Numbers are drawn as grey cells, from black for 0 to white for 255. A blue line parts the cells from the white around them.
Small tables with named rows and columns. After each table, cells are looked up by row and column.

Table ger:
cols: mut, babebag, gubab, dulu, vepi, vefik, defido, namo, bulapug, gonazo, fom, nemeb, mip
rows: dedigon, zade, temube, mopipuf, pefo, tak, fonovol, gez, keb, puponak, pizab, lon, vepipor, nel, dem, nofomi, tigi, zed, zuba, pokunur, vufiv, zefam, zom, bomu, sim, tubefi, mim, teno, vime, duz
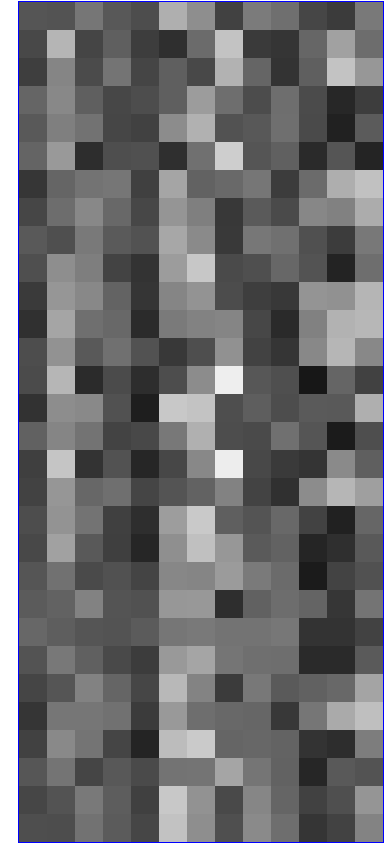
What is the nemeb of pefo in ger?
33
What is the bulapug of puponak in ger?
79
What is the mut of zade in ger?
72
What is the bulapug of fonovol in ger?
118
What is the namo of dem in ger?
78
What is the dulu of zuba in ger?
64
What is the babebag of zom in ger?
94
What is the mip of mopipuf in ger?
61
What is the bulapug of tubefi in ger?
102
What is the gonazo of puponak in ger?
103
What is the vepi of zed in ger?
69
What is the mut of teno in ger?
86
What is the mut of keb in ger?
89
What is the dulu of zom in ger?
83
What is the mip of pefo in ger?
91
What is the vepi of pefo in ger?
65
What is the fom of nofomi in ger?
85

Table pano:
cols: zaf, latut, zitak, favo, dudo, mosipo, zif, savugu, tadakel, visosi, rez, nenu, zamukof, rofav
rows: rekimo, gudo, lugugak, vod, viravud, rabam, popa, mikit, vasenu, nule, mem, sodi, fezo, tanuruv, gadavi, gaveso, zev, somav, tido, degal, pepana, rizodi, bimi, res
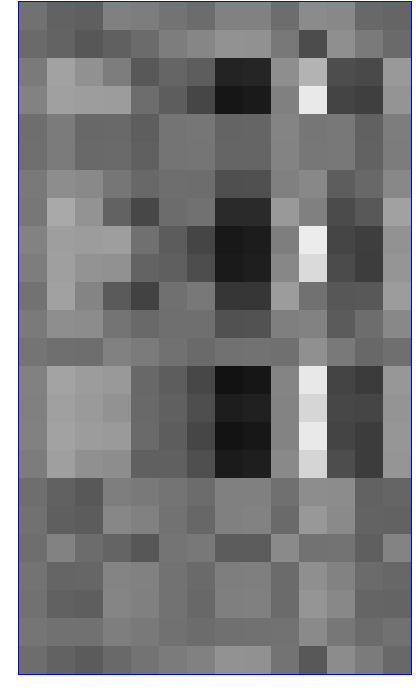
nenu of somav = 140
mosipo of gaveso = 93
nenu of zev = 77
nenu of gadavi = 71
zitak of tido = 92
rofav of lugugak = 153
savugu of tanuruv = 18
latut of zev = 159
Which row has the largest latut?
mikit

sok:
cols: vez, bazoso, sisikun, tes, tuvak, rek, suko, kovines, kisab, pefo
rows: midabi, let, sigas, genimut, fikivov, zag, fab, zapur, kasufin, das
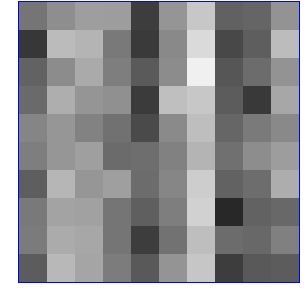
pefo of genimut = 167
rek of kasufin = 114
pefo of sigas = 147
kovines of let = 72
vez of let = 55
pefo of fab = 173
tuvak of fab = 108
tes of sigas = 126
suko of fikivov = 190
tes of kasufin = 117
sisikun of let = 180
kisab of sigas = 108
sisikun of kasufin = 167
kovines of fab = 98

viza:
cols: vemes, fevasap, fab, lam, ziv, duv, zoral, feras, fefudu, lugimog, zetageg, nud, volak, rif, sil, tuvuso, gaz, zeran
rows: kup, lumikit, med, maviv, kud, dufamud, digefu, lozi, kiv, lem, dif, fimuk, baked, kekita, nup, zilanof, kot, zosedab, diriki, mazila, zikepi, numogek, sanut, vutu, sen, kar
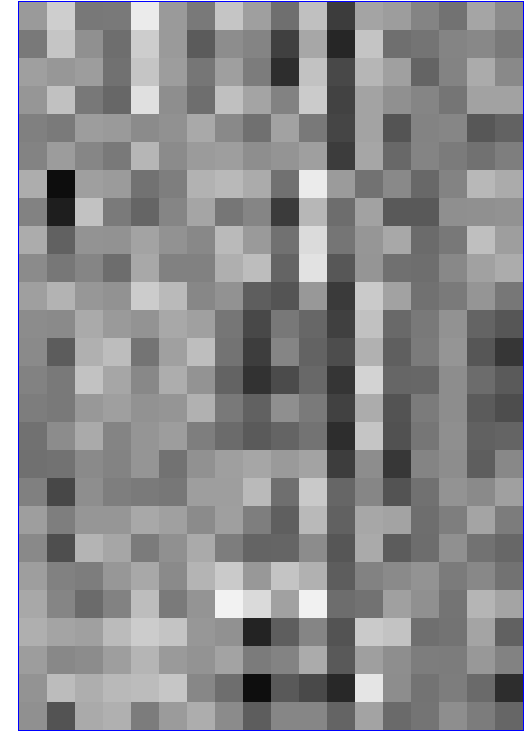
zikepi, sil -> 147
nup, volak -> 172
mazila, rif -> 92
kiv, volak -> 150
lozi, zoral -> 165
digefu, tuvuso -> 131
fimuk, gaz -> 100
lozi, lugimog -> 59
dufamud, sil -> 132
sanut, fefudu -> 35
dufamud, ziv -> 182
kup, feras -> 197
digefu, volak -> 114
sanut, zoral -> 151
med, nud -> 72
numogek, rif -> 160
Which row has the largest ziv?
kup

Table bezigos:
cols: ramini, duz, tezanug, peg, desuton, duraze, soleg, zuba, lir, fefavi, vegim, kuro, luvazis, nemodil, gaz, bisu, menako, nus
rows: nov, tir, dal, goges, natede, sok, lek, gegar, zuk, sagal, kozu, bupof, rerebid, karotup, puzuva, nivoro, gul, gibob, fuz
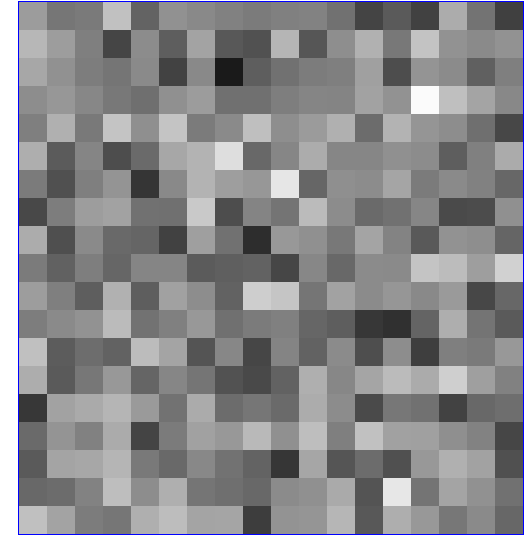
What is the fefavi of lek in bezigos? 230
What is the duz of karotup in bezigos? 90
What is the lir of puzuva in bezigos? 118
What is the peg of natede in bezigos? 196
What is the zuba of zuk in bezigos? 113
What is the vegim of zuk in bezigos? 144
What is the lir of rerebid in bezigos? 70
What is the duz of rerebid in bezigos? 92
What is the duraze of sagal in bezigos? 133
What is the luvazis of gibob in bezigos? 84
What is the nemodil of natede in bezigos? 179
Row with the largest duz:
natede

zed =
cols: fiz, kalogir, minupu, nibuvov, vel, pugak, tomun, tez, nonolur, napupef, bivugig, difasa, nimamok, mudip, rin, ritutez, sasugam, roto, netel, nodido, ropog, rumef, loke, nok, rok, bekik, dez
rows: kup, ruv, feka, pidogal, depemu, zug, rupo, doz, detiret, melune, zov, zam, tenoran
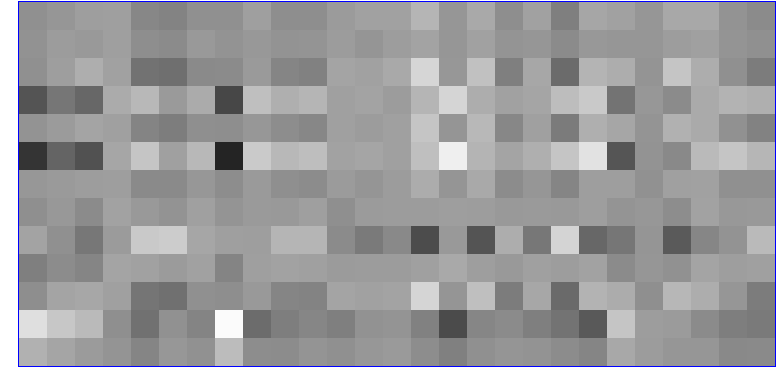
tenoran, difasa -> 144
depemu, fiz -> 147
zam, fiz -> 223
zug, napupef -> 184
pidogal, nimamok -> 163
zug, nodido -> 197
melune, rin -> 160
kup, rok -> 168
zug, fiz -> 52
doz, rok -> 162

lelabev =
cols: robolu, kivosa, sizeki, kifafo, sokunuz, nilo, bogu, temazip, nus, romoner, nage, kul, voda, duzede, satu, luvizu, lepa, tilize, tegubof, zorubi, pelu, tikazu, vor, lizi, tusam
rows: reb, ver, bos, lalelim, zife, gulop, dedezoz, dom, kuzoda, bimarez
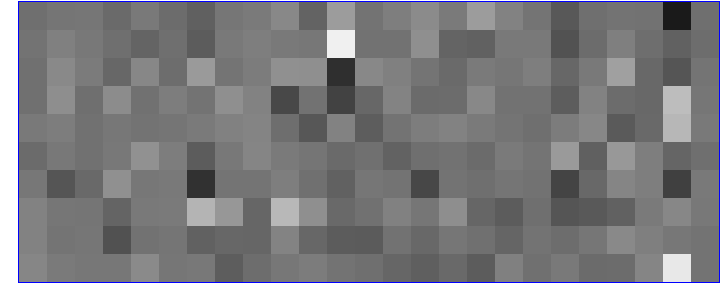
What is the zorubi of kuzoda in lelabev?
109
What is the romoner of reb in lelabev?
136
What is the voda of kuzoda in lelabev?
91
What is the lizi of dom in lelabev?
135
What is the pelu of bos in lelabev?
121
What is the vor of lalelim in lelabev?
104
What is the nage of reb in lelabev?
99
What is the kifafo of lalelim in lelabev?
140
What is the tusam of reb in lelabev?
111
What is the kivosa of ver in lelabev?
128
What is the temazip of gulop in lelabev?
120

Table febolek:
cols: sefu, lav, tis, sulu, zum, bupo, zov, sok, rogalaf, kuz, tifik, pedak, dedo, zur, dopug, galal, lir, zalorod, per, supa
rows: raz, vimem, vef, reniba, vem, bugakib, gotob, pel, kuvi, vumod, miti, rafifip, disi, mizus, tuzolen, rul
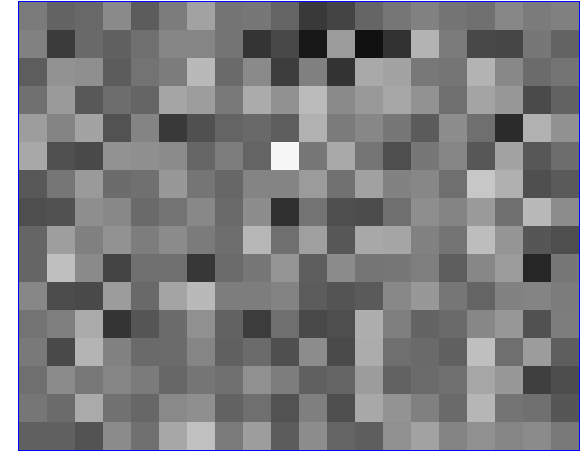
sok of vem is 100
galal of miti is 118
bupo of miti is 164
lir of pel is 154
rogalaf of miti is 125
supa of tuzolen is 86
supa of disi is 94
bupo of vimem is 134
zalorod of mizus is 152
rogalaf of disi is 107
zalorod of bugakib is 163
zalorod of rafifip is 152
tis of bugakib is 73
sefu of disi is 121
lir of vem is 111
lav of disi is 73

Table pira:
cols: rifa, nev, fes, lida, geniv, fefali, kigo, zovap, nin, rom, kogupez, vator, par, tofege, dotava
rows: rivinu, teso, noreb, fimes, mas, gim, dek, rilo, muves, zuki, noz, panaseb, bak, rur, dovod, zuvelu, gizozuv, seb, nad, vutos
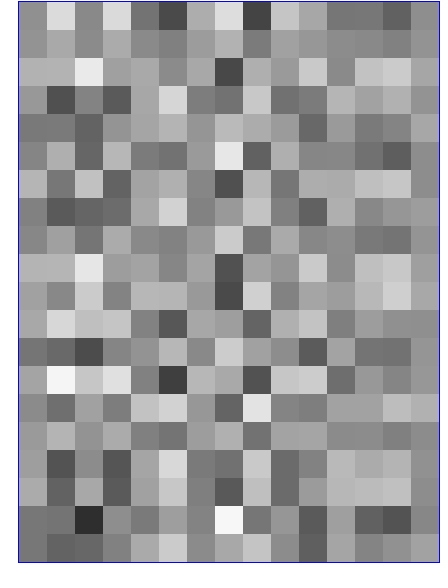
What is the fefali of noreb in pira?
139
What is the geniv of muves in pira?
137
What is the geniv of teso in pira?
138
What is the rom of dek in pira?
118
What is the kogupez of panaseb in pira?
195
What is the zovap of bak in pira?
204
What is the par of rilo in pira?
136
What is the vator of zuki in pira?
140
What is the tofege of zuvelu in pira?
128
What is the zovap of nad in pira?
247
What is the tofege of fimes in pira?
177
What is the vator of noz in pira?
157
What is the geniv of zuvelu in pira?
128
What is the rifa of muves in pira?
135
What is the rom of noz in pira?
130
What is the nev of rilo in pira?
90
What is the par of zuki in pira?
191
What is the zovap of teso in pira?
178
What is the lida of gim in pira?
183

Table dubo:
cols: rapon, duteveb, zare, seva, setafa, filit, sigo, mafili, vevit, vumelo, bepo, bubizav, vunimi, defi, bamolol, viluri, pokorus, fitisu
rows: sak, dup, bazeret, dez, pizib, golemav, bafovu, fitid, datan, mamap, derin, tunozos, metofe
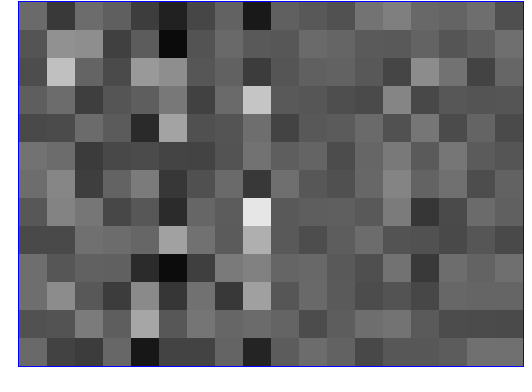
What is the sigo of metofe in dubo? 67
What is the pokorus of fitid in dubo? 107
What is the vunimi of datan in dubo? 108
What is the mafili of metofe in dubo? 100
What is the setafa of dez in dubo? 94
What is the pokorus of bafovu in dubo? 77

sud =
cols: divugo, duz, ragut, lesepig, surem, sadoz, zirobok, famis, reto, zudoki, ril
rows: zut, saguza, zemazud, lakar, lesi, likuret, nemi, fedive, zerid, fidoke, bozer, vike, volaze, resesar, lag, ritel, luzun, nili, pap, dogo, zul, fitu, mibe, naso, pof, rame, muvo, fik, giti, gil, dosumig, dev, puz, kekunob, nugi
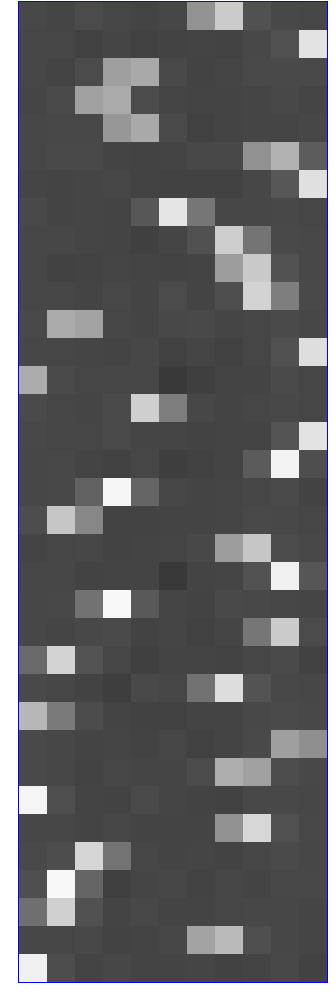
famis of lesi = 68
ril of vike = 71
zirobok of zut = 147
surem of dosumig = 70
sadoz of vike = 72
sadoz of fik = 69
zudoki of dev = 72
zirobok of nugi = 69
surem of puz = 72
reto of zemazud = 73
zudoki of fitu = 70
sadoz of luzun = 62
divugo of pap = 77
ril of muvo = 143
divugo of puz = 111
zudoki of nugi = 72
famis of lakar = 68
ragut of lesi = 72
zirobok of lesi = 65
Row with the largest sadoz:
fedive

